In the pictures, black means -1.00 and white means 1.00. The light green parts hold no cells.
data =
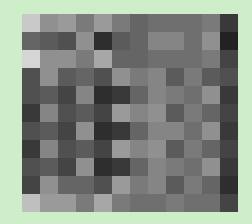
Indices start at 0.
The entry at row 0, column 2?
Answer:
0.21
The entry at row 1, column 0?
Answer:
-0.21
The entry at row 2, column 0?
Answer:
0.67
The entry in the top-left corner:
0.58
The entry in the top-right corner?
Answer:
-0.55
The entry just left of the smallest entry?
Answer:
0.13
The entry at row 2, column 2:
0.13
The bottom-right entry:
-0.47
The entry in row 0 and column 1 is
0.13
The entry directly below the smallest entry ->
-0.47
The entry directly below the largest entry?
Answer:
-0.37
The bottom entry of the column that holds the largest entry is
0.50
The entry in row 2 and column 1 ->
0.13
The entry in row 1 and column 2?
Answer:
-0.37

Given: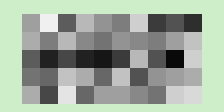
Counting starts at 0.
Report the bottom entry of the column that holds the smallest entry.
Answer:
0.62
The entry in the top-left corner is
0.25
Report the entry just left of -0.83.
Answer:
-0.74
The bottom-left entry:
0.35
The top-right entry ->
-0.64
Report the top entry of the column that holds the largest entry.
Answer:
0.88
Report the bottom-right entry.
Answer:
0.70
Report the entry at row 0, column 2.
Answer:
-0.28
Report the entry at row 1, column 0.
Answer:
0.35
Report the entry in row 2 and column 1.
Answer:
-0.74

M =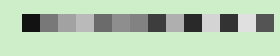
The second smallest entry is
-0.68
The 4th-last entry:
0.66
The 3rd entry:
0.27
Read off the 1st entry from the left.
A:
-0.86

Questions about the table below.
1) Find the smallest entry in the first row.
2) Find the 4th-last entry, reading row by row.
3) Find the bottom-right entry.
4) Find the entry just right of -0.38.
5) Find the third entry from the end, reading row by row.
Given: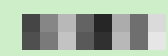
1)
-0.70
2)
-0.62
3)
0.80
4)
-0.04
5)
0.44

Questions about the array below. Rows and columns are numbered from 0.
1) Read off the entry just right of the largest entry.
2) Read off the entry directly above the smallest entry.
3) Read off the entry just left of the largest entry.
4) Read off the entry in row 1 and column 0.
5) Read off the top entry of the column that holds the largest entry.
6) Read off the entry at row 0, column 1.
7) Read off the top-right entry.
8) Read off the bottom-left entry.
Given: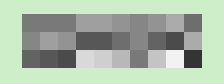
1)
-0.59
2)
0.34
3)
0.54
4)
0.05
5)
0.34
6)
-0.05
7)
-0.14
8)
-0.22

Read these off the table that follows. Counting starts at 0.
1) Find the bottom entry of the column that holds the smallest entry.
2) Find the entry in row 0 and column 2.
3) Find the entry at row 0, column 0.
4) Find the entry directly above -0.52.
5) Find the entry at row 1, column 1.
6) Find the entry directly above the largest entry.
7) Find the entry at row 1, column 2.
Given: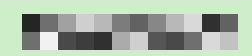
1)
-0.13
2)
0.26
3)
-0.71
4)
0.62
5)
0.89
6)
-0.13
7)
-0.43

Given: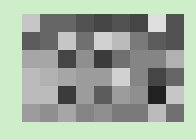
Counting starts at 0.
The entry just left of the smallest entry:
0.12
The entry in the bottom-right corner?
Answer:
-0.12
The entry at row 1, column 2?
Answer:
0.55
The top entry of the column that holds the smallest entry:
0.74
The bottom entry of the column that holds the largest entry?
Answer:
0.47
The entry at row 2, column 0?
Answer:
0.30
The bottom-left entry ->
0.22
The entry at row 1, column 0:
-0.28
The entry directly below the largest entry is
-0.28
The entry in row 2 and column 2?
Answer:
-0.46
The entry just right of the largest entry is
-0.36
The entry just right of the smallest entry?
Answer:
0.55
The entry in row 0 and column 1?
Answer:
-0.20
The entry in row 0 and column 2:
-0.20
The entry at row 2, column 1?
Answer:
0.30
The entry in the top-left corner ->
0.55

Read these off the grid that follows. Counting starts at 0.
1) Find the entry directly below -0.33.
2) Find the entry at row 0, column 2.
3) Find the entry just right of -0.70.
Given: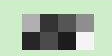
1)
-0.78
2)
-0.33
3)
-0.41

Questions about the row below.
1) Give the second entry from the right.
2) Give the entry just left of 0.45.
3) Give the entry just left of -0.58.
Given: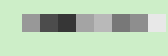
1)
0.11
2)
0.29
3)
-0.40

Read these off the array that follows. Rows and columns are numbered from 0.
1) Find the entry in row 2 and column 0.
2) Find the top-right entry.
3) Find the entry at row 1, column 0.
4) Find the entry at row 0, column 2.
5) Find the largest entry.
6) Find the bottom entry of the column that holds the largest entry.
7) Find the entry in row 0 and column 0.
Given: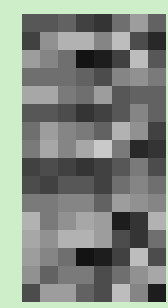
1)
0.23
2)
-0.23
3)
-0.49
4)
-0.23
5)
0.58
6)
-0.40
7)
-0.32

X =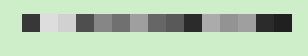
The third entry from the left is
0.64
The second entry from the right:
-0.66
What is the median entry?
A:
-0.12
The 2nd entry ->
0.73
